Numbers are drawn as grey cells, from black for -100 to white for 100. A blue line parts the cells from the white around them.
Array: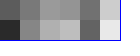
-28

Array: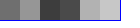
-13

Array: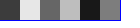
-53

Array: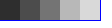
-64

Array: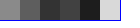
8

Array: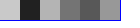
58
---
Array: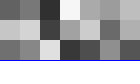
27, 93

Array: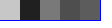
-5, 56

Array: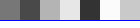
81, 97

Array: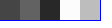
-69, 98

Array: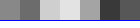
78, 78

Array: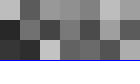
-5, 53
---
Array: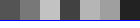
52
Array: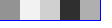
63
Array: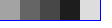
-44
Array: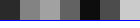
26
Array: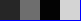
-98
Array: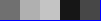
54
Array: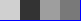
24
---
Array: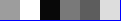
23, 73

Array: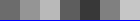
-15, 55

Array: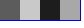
-28, 32

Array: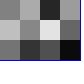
1, -91

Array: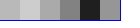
45, 18

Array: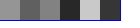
17, -58
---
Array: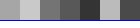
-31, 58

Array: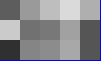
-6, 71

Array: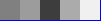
-52, 88

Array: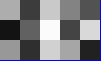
97, 97

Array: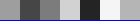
65, 92

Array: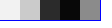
-66, 90

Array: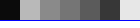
-8, 81
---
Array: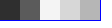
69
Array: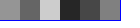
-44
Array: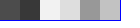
19
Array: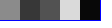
71
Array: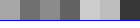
48
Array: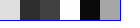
-92
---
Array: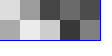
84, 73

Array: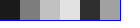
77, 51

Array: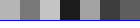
54, 42

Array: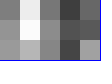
97, 86

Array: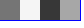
92, 31

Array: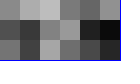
48, 36
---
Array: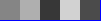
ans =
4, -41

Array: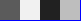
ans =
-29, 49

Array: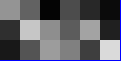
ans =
16, 71

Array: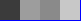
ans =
-54, 57

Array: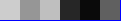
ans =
61, -25

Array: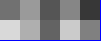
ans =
-11, 0
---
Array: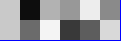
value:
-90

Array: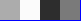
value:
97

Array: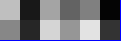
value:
-81

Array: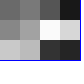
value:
-5

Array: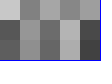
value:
1

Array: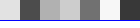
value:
-40
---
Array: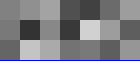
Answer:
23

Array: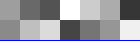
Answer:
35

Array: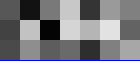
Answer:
77

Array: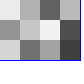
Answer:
89

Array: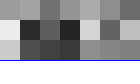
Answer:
-22

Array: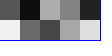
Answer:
3

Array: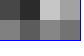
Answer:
55
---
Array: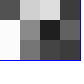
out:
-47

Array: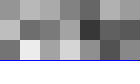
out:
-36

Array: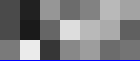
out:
-15

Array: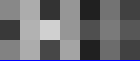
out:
-15

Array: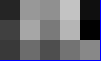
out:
-10

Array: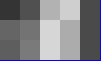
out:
35

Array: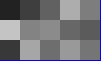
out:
20

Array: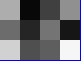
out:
-26

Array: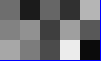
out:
85

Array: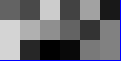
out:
-5
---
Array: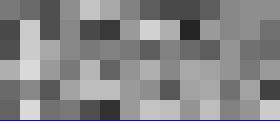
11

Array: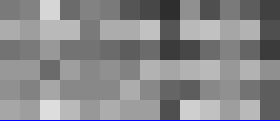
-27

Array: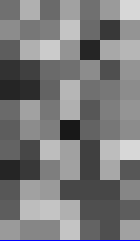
21

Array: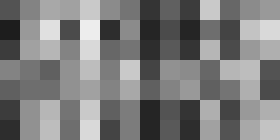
9

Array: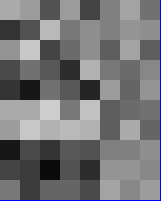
28
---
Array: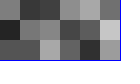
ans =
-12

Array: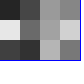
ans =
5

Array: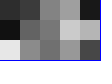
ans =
-81

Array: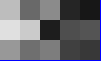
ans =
-82

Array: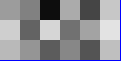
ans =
56

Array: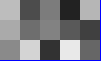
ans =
43

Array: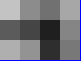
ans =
31

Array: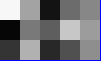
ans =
6
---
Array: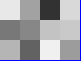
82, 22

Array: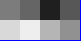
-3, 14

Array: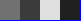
-11, -75

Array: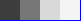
-52, 91

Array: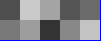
-39, 53

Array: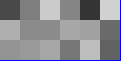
-43, -23
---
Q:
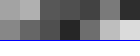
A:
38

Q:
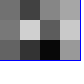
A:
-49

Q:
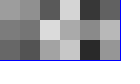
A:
13

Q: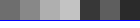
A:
7

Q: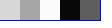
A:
30

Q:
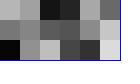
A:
26

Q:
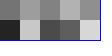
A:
23
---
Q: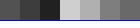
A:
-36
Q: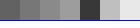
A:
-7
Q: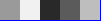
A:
21
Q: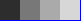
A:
33
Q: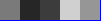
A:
-4
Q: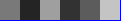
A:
-28
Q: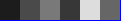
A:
-42
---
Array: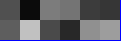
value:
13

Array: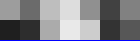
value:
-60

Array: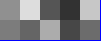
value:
-44

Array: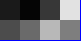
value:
44

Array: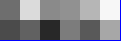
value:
-30

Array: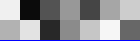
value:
93
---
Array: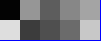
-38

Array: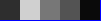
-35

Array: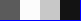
57

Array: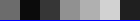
-58

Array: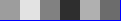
1

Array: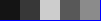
-31

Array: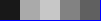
2
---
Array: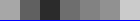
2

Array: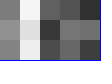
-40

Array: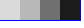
44

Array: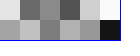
39

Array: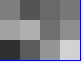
-29

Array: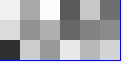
82
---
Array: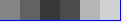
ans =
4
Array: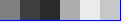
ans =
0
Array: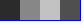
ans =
-66
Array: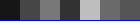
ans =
-83
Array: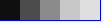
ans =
-88
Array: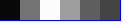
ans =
-94
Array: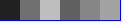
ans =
-74
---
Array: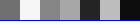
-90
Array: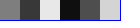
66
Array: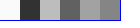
4
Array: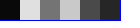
-70
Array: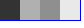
83
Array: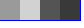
-55
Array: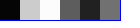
-11
